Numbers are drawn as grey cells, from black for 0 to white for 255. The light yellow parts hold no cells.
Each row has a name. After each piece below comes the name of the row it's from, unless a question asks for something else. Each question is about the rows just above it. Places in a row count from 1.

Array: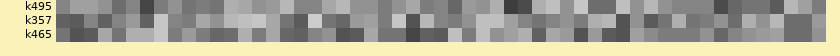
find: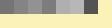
k357
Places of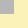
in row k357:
13 27 40 52
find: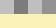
k465
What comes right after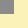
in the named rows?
[124]
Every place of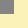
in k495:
1 6 18 19 28 45 46 47
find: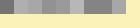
k495

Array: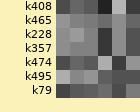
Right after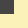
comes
[89]
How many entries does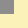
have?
1
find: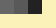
k408
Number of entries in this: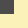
1
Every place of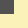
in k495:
5 6

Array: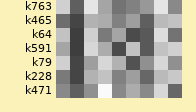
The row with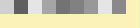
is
k763
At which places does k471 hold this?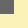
9

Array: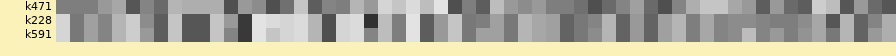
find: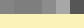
k228
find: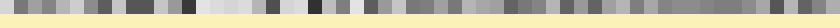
k228
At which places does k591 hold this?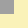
3 31 32 36 44
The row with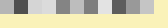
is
k591
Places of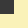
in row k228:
14
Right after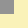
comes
[167]

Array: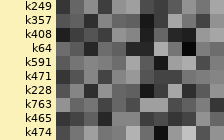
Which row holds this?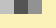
k474
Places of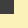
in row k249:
4 8
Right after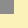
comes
[62]

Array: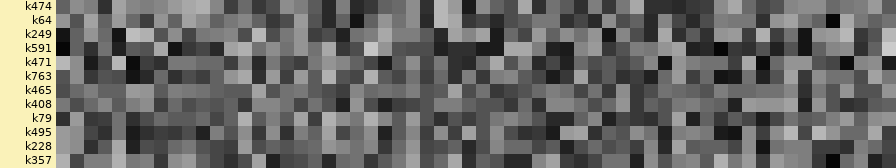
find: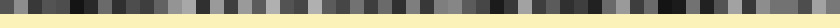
k763
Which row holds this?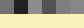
k357

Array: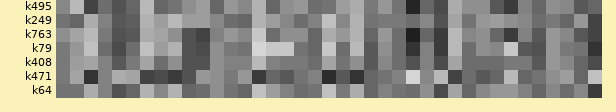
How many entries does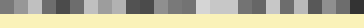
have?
26
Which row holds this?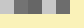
k79
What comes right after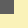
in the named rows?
[178]
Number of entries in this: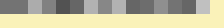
15
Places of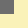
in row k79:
4 6 21 25 30
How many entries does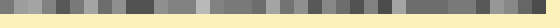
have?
39
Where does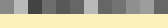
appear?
k471

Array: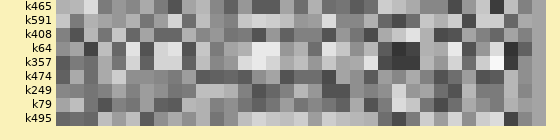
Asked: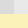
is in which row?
k357
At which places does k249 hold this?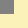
2 4 6 14 17 23
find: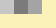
k64

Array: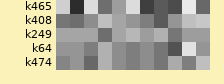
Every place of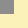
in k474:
5 7
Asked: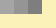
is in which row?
k408
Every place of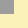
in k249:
7 10 11
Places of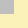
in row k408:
4 10

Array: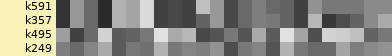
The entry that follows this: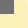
[178]
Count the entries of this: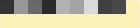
9
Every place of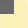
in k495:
3
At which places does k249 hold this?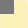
6 9 14 18
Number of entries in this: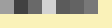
7

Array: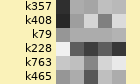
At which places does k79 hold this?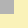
5
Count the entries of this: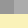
2
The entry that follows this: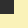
[172]
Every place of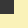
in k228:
5
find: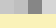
k763
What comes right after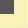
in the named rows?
[191]

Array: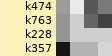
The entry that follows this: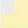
[87]
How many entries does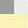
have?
2
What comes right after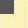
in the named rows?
[122]
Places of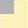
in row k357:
2 3
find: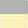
k357
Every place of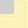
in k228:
2 3 4
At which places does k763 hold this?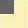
3

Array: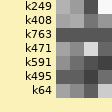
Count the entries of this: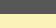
4
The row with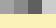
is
k64
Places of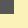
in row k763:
1 2 3 4
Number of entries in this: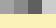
4
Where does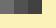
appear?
k591
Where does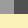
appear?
k249
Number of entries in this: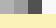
4

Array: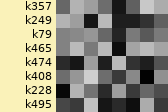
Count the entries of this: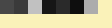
7
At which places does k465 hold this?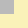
2 4 7
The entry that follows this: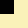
[144]
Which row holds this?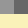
k79
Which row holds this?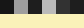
k474

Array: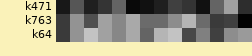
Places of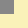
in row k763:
5
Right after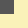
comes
[31]
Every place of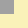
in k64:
4
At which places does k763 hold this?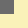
7 8 11
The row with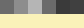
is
k763

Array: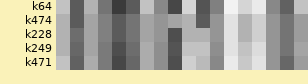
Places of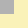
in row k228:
1 10 11 14
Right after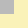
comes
[136]
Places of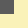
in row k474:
2 5 11

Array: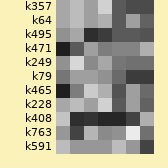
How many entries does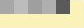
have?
5
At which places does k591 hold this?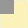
2 3 4 6
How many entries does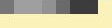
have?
7
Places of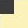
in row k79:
6 7

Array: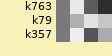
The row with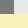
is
k763
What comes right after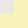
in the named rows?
[93]
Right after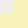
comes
[85]
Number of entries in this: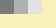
3

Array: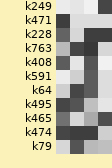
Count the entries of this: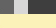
4
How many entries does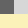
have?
2
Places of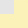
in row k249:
2
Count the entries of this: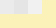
3
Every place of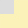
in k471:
2 3 4
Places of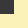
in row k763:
3
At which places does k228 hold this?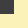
3 4

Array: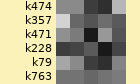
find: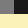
k471
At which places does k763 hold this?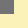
1 2 4
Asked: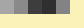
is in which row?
k79
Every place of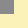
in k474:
1 2

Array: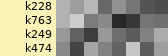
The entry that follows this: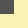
[76]
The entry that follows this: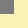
[137]
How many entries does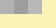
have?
3
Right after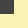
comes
[165]
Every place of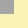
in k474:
3
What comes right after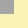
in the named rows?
[130]

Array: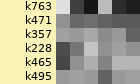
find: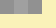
k228
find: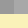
k357
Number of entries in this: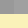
2
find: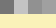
k228
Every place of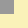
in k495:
1 3 5

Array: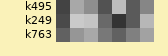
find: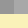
k763
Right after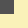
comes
[189]
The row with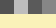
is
k495

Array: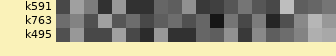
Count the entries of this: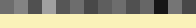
14
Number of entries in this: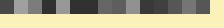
15
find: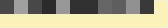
k495
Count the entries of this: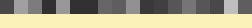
18
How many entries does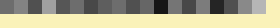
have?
19
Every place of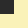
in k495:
7
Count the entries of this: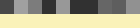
10

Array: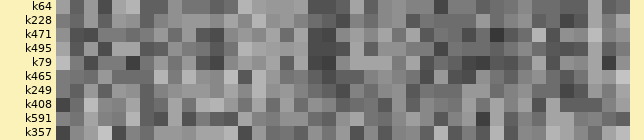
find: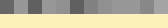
k228
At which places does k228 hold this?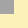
13 39 41
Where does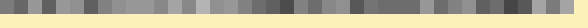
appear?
k228
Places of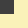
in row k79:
6 20 31 40
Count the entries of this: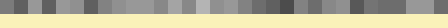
32
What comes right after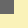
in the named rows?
[152]
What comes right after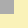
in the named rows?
[180]

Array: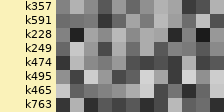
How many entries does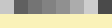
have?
8
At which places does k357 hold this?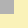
2 8 12
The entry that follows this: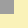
[109]

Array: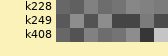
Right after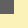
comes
[129]
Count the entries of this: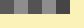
5
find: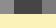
k249
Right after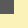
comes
[141]
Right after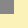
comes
[129]
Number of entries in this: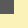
1

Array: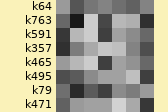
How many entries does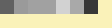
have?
7
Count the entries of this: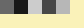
5
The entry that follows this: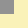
[104]
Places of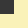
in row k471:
7
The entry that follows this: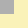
[48]
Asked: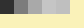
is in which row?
k357

